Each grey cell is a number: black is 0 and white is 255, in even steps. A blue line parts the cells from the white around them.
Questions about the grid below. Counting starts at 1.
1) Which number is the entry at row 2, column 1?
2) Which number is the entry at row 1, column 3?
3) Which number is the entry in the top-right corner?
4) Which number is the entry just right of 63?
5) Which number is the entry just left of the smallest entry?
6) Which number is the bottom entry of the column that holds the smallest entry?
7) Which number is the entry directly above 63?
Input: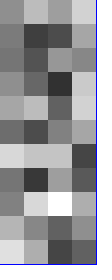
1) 123
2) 158
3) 210
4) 76
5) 103
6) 69
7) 188

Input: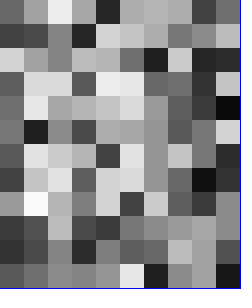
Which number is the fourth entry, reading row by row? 167
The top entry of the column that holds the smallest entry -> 111
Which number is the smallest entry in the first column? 52
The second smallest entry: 16
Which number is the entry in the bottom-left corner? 88
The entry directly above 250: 196
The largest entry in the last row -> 231
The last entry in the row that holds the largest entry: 140
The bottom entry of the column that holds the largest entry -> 111
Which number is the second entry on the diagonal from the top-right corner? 140
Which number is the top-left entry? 103
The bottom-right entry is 23
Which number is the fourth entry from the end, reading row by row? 30
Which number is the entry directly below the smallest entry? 210
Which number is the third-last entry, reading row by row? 140
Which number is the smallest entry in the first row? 38
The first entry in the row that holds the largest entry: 154
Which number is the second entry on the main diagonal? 74
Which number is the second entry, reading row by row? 161
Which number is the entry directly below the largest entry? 82
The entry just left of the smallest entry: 58
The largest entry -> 250
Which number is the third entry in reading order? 237
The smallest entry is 9
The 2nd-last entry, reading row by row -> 161

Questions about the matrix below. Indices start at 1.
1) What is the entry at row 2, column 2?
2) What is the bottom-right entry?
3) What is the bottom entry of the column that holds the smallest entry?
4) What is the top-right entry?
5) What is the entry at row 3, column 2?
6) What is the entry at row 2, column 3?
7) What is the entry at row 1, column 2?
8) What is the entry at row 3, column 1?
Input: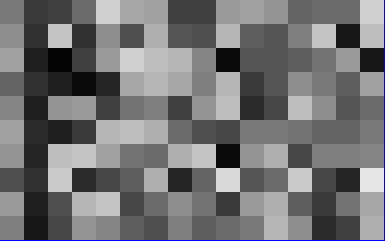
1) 49
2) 174
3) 71
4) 208
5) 30
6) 196
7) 57
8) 161

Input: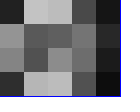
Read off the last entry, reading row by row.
13
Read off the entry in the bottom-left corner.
46
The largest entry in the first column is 148
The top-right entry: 21
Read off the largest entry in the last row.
188
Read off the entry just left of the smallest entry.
81

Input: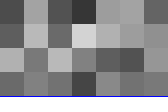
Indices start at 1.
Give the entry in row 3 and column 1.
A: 177
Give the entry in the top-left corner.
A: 76
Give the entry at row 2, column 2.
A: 185
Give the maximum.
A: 211
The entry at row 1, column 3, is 82
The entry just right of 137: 114
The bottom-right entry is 121
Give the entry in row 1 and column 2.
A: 163

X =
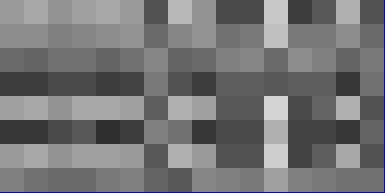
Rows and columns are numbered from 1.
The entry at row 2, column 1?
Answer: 141
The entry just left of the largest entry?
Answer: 88
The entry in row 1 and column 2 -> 168
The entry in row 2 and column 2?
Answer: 141
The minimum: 47
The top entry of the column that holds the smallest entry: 168
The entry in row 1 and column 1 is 154
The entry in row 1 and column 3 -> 147
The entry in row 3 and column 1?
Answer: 106
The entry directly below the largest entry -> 176
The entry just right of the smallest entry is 61
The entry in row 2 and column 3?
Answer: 128
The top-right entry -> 82
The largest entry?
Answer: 212
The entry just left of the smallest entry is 88
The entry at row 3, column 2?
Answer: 100
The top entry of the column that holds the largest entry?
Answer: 200
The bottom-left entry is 128
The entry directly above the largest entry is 88

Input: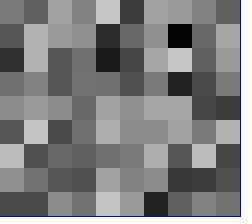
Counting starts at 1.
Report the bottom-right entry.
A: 116
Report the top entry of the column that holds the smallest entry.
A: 153
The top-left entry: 122
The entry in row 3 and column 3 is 88
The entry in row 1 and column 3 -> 160
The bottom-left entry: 75
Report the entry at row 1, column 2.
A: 96
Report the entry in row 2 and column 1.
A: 88
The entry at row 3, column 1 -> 49
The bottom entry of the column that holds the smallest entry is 96
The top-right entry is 96
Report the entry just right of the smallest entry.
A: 102
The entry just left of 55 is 138
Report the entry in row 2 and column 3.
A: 153

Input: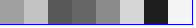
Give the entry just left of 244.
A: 30
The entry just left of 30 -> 214
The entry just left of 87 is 194

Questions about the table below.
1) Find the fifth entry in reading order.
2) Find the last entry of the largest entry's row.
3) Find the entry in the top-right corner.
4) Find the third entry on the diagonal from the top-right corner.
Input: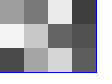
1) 243
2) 81
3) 61
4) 164

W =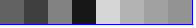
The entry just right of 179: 161
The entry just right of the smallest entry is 213
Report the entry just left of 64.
99

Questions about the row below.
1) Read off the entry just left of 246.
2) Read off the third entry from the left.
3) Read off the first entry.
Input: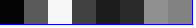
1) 89
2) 246
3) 4

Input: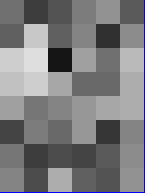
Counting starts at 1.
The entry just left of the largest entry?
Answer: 207
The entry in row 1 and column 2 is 61
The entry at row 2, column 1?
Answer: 97
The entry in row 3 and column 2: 222
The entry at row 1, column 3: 83
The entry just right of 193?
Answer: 207
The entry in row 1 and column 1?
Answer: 111
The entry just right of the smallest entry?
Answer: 160
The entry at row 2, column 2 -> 199
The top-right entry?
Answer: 89
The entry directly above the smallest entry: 97
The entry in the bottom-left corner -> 132
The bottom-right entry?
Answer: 146
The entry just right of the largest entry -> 20
